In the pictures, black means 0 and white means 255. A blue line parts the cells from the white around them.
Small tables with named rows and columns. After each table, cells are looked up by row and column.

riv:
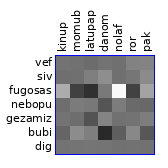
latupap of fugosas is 48
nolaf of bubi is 94
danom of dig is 116
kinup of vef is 115
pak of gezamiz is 125
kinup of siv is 111
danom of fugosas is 121
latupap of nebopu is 120
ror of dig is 114
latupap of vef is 108
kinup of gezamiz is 115

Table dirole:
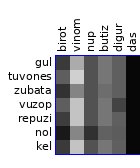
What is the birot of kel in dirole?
58
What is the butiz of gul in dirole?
118
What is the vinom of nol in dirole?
134
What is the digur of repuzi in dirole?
95
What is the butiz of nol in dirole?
97
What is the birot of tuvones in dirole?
94
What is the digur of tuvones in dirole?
95
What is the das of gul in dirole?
7
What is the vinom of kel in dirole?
195
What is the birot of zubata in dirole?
50
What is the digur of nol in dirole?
92
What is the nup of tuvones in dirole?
82
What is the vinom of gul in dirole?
171
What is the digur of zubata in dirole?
95
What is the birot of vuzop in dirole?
94
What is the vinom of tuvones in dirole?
208
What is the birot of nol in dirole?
25

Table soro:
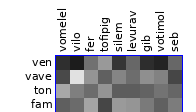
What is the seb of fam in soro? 124
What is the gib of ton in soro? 99
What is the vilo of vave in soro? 225
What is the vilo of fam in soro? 107
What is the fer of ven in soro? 113
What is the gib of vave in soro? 143
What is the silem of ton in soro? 93
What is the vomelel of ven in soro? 47
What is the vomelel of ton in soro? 168
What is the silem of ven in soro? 53
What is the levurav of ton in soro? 93
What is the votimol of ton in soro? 115
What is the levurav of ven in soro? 103
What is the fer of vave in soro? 148
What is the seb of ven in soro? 103
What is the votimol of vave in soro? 130
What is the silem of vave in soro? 133
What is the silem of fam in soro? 154
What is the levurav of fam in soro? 149
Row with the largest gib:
vave

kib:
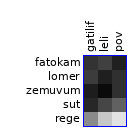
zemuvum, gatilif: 29
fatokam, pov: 32
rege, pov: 226
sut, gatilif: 39
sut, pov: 97
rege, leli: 199

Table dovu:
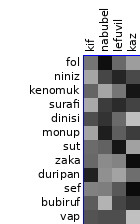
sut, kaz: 161
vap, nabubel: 78
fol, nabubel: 15
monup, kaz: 60
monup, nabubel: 30
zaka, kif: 104
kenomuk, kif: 100
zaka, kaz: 12
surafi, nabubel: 60
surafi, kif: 169
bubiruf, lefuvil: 70
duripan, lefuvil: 163
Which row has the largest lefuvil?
duripan

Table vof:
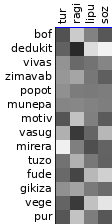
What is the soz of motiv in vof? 91
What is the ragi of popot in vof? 124
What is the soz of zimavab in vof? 95
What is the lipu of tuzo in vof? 120
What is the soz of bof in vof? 87
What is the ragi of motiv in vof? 194
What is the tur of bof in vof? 82
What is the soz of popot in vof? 125
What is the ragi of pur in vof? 195
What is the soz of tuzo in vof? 98
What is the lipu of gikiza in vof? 122
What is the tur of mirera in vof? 240

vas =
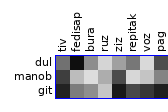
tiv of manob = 62
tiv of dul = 113
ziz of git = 25
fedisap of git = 124
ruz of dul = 213
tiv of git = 34
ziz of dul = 160
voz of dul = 217
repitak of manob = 215
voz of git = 55
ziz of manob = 75
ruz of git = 198
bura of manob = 221
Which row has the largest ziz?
dul

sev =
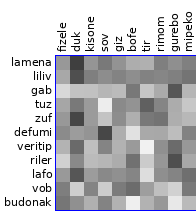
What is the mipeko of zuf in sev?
184
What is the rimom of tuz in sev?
133
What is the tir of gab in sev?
197
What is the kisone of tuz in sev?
155
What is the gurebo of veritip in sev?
107
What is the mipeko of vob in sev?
121
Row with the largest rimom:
vob

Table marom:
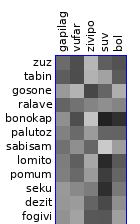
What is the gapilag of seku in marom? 153
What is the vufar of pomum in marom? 105
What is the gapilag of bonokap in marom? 144
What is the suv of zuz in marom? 95
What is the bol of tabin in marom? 91
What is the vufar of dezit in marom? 155
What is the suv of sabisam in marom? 202
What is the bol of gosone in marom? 174
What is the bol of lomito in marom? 89
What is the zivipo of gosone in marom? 71
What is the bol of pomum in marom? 101
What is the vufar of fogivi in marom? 163
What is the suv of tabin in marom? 162
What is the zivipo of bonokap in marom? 195
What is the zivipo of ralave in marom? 132
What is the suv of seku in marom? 46
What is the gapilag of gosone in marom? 153
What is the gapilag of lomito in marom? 125
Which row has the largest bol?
gosone

